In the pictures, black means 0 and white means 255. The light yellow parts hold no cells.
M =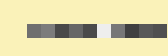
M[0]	111
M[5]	238
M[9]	80
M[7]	64

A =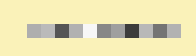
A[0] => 174
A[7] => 60
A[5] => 135

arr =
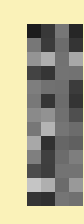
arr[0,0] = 28
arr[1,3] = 52
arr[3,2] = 115
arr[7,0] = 119
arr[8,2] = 102
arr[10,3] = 115
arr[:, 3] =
[38, 52, 168, 114, 59, 52, 79, 108, 96, 126, 115, 153, 112]
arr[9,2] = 108
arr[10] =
[76, 62, 115, 115]
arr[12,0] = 53
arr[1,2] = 108
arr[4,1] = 113
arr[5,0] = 120
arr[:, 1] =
[56, 59, 174, 53, 113, 53, 146, 180, 49, 63, 62, 175, 48]
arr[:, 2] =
[119, 108, 114, 115, 111, 108, 112, 117, 102, 108, 115, 107, 117]
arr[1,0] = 119

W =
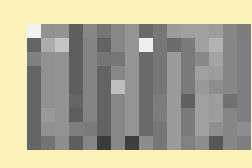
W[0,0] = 242
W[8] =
[100, 115, 141, 94, 134, 60, 135, 63, 140, 119, 155, 129, 141, 87, 134, 126]
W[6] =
[100, 154, 147, 94, 132, 99, 135, 149, 106, 125, 155, 122, 160, 157, 134, 126]
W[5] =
[100, 145, 147, 101, 132, 99, 135, 149, 106, 124, 155, 97, 160, 157, 113, 126]
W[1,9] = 119
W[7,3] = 126
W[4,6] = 189
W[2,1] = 145
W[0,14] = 134
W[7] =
[100, 145, 147, 126, 123, 99, 135, 149, 106, 119, 155, 122, 160, 143, 134, 141]
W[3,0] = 100
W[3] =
[100, 145, 147, 94, 132, 99, 135, 149, 106, 119, 155, 122, 160, 157, 134, 126]
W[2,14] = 134
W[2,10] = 155
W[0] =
[242, 145, 147, 94, 135, 117, 135, 149, 106, 119, 155, 159, 160, 157, 134, 125]
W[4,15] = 126
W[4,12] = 152
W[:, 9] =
[119, 119, 119, 119, 119, 124, 125, 119, 119]
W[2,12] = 136
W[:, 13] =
[157, 178, 164, 157, 141, 157, 157, 143, 87]
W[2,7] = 149
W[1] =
[100, 172, 196, 94, 132, 99, 135, 149, 239, 119, 107, 122, 160, 178, 134, 126]
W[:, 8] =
[106, 239, 106, 106, 106, 106, 106, 106, 140]

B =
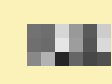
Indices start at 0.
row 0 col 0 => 114
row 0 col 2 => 214
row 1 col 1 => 107
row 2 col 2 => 38
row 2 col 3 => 102

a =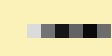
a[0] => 219
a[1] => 115
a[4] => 10
